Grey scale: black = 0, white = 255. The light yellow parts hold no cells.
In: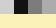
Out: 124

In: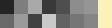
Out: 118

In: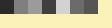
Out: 107

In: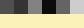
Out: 100

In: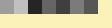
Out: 123

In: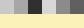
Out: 139

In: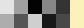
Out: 24

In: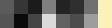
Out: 76
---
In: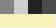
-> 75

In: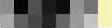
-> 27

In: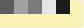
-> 229

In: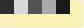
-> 169

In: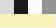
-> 149

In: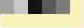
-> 89

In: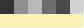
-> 109
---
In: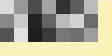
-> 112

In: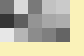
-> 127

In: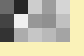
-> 185

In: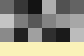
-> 26

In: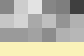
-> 177

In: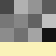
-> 164

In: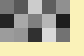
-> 217

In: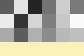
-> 184

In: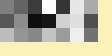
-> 238
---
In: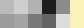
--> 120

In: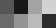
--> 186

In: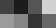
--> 51

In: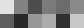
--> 151

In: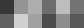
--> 161

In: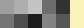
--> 29

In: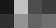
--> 100
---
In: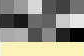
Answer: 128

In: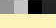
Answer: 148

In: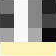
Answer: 118

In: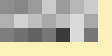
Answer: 142

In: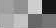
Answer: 160

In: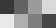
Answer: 56
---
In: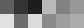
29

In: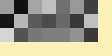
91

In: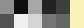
166

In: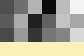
32

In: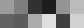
50

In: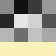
210

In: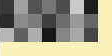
125
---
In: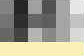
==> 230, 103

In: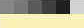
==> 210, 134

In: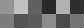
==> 47, 125

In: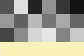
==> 19, 69

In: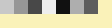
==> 93, 200

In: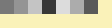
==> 89, 120

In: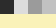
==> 193, 44

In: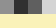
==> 212, 144

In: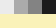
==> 28, 235

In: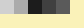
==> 90, 208
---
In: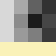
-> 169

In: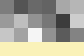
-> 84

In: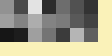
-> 73

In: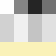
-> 133

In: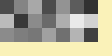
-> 132

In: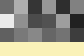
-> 174
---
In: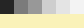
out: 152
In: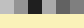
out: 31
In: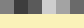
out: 90
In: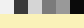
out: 213
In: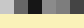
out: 22
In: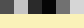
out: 42
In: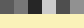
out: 38
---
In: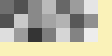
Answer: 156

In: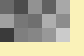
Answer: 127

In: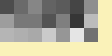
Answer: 175

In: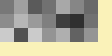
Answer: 82

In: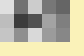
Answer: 143

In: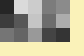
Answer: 101

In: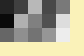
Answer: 143

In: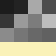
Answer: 118
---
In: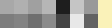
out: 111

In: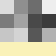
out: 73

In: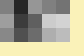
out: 95

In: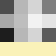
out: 242

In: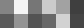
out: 83

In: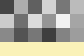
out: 219

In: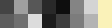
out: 220
